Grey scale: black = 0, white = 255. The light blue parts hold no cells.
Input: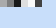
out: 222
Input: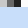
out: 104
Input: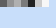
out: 34
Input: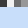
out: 241
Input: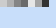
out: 230
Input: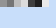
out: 63
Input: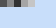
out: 50
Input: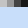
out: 151
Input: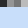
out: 149
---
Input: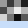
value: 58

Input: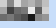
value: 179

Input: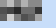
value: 177

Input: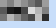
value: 116

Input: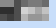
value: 122

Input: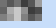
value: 61

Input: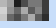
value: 120

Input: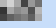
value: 68

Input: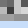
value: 103

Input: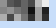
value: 73
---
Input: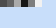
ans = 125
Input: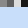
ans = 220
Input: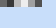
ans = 160
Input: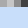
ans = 140
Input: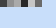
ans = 198
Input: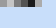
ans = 26
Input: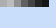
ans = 36
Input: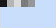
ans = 123
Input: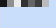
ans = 61
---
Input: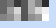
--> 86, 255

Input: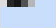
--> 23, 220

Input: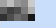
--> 78, 202

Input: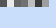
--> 113, 233

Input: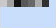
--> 88, 201

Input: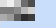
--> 139, 240

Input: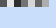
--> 116, 230

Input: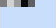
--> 153, 209

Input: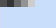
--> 105, 205
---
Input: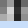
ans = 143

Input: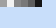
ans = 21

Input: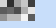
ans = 92

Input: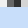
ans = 212

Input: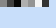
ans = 50

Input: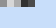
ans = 75
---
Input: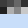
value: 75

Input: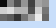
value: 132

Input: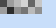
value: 157

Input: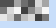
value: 80

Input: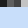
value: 95

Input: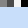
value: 74

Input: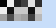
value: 238
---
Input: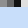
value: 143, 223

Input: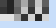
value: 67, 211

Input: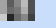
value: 163, 64

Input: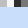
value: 190, 119

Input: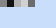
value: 134, 107

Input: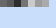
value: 104, 170

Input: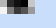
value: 182, 153

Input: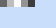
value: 102, 60
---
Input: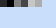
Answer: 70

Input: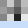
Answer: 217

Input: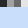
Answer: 161

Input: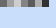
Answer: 91

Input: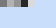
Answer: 147

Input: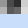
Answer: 89

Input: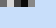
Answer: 63

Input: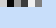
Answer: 60

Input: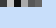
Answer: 170
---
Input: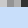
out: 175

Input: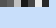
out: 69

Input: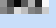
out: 61

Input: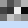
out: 66

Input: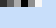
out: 102

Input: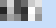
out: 64
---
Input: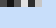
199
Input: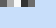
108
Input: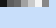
135
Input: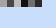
42
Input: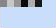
25
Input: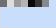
136
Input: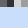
157
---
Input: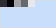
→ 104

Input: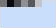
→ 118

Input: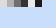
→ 177

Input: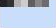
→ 135

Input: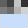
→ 179

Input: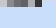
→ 138

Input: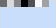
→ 161

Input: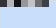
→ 151

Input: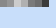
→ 150
